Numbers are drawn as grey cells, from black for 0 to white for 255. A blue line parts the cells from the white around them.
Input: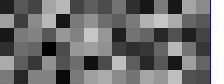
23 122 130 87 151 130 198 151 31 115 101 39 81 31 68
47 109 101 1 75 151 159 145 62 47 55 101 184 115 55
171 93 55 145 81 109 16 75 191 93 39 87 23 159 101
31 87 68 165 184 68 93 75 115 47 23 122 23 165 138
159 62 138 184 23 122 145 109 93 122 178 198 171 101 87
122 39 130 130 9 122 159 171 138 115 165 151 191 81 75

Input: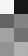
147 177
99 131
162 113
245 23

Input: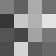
77 212 91 104
54 199 177 227
127 97 171 111
84 70 163 119

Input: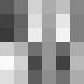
250 210 72 150 65 185
222 197 93 142 112 172
204 178 112 150 105 172
87 120 210 172 191 135
58 105 236 156 243 128
65 99 222 164 230 128

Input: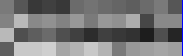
94 200 200 207 165 179 200 179 122 152 159 165 159
130 185 137 145 130 152 122 152 145 173 71 137 137
122 86 56 64 56 107 115 107 101 94 107 122 86
185 79 94 107 79 64 44 64 56 50 29 79 37

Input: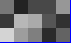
56 183 170 85 49
212 157 127 43 99
119 35 72 72 151
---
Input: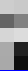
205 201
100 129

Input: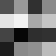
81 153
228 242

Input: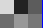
217 34
108 152

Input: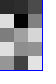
41 45
222 3

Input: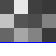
73 232
195 84

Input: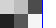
211 189
34 88

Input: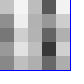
195 244
143 238

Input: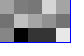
162 124
114 192
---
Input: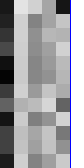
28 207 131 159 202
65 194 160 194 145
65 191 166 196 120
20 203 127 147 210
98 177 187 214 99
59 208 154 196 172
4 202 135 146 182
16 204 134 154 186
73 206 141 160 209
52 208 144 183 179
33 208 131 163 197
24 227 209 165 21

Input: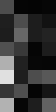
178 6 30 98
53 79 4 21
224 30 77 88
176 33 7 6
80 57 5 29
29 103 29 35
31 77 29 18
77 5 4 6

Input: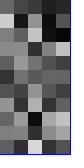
95 47 216 51 82
127 130 48 139 163
101 154 13 167 193
148 52 177 51 97
83 67 147 85 64
51 113 88 101 100
94 152 114 81 63
138 140 48 130 191
127 95 195 17 6
205 22 147 13 83
104 70 58 32 39

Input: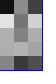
133 58 79
174 178 163
176 130 173
227 117 209
18 140 64

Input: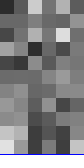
225 154 62 123 62 196
196 179 61 84 65 135
139 145 76 91 124 129
152 134 93 145 70 101
131 144 103 107 137 138
107 108 107 133 154 126
70 56 140 89 128 118
162 133 46 104 74 122
71 114 177 119 221 111
104 104 127 105 101 147
44 90 204 116 178 92

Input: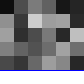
73 54 104 157 135 39
128 99 82 109 162 111
160 47 76 121 40 191
144 57 205 157 161 42
14 77 123 97 23 37

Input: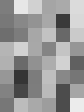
119 188 169 157 76 236
130 70 125 186 76 166
151 53 124 191 136 118
177 106 145 173 210 96
181 210 168 132 196 150
110 124 167 194 104 202
120 136 147 168 58 216
125 231 209 165 170 219

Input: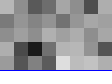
155 85 129 91 222 188 194 175
174 74 26 113 180 183 147 84
142 159 142 176 160 173 142 167
122 149 132 147 114 150 167 160
183 142 89 109 166 142 78 174
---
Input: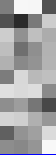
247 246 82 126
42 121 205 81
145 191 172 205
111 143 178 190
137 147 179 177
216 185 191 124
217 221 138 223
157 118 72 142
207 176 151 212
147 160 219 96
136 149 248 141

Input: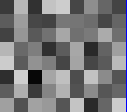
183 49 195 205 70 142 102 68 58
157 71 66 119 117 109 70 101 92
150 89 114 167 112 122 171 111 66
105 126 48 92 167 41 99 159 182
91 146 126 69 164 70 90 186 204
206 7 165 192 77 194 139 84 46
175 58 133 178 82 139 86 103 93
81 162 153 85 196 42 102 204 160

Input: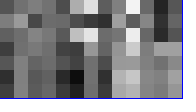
113 126 114 77 173 223 93 128 243 105 36 86 84
154 72 108 106 76 59 48 159 93 134 49 101 125
110 132 120 89 191 228 108 117 237 103 42 84 96
112 121 111 66 61 151 100 149 203 125 160 160 62
128 100 108 83 66 112 76 153 154 128 113 137 86
128 88 97 41 13 113 48 179 198 135 129 161 47
129 91 103 59 32 110 59 168 179 132 123 150 63

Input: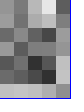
122 184 231 93 149
114 172 190 126 156
137 97 71 156 106
92 126 127 149 153
112 49 86 192 87
94 74 49 195 107
196 191 175 143 192

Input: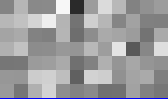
182 137 138 247 42 156 219 184 130 145 156 132
193 212 238 180 115 207 182 133 162 128 127 183
170 130 127 181 110 141 170 165 156 115 170 164
194 140 141 152 149 184 157 228 89 135 222 176
119 155 158 170 112 129 176 149 167 149 144 118
150 204 208 190 96 210 206 145 164 170 127 151
118 176 211 142 130 138 112 113 162 129 119 154

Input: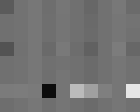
114 119 110 118 112 103 113 120 107 91
114 119 111 117 112 106 113 118 115 112
114 119 111 117 112 107 113 118 113 112
113 119 106 121 109 97 113 124 103 83
114 119 112 114 112 107 113 118 113 112
114 119 111 117 112 107 113 118 113 112
124 122 12 117 187 160 127 118 230 123
114 119 111 117 112 107 113 118 113 110

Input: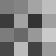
132 164 190 125
163 51 160 59
105 152 202 124
187 66 154 72

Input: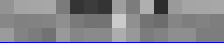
164 166 167 123 52 60 52 158 124 175 45 154 165 166 167 147
129 130 132 143 122 115 115 203 144 115 109 133 126 130 126 135
131 124 114 153 134 138 137 173 152 124 130 142 142 125 125 155
